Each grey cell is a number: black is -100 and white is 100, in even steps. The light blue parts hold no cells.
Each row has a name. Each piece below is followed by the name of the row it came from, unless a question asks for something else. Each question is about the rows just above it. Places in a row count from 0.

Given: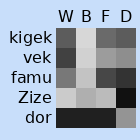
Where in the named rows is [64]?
vek, 1
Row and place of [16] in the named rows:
dor, 3
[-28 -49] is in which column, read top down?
W
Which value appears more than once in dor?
[-75]
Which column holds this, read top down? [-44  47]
F
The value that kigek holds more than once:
[-28]

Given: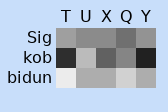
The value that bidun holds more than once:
[36]
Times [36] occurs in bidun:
3
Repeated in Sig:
[9]
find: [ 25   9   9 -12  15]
Sig
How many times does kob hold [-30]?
0

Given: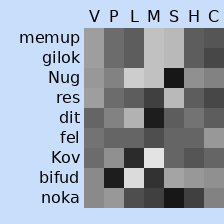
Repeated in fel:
[-21]
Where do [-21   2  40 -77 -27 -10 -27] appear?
dit
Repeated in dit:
[-27]
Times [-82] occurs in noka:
1
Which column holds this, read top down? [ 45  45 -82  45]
S

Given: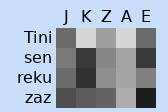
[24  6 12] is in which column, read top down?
Z
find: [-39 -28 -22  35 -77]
zaz
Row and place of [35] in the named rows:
zaz, 3
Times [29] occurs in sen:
1
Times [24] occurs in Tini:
1

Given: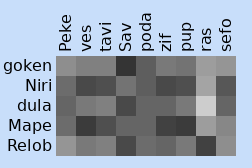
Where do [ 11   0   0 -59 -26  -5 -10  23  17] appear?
goken
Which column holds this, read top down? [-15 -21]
Peke

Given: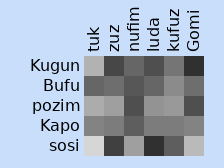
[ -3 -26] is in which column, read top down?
kufuz
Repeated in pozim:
[-38]
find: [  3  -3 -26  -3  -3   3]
Kapo

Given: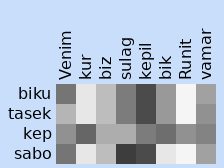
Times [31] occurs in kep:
0
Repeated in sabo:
[81]

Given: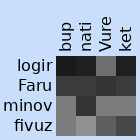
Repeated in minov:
[-3]
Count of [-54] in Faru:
3
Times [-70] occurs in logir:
0
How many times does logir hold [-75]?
2
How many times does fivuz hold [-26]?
1

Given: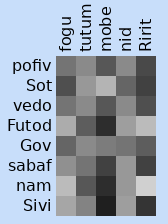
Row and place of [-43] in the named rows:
pofiv, 4
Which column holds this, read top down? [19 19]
nid

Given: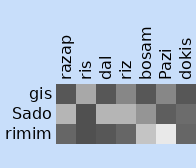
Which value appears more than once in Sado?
[42]
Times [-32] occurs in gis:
4
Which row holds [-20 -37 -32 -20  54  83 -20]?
rimim
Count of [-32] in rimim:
1
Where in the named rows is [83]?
rimim, 5
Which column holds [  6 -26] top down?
Pazi
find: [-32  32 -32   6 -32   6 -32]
gis

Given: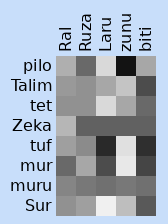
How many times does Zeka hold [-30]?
0
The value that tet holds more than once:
[14]
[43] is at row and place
Zeka, 0
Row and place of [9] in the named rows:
tuf, 1
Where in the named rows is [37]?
pilo, 0
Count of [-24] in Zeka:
4
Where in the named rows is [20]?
Talim, 0

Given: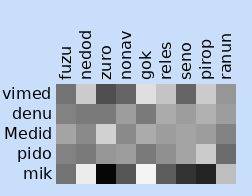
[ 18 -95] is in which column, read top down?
zuro
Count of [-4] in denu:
3
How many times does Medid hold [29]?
2

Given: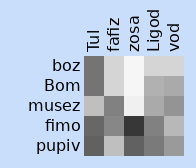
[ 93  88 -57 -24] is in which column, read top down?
zosa
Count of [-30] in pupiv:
0
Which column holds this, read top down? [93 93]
zosa
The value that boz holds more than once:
[67]

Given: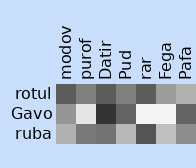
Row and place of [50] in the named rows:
ruba, 5
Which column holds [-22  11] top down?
Pafa
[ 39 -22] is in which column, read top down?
Pafa
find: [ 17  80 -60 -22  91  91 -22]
Gavo
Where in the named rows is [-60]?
Gavo, 2
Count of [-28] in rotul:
3

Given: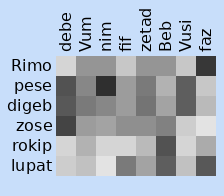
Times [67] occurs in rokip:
4
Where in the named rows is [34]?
rokip, 7
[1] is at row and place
zose, 5
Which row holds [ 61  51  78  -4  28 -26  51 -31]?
lupat
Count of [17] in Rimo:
4

